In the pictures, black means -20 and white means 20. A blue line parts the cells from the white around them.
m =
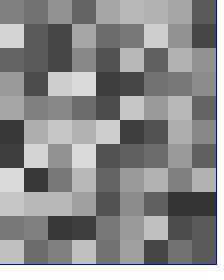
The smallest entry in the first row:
-6
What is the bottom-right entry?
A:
-6
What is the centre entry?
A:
12
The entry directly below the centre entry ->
-7
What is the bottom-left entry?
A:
10
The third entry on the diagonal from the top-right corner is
-5
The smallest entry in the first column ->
-11
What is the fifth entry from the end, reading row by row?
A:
-2
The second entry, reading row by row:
-2
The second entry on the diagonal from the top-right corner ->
3
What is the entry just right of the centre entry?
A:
-10
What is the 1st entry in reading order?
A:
0
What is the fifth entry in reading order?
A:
6
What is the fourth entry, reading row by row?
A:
-4
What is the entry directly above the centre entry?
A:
-8
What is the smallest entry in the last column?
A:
-12
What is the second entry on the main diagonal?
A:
-6
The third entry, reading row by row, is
3
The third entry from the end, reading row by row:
-9
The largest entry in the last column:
8
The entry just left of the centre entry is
8
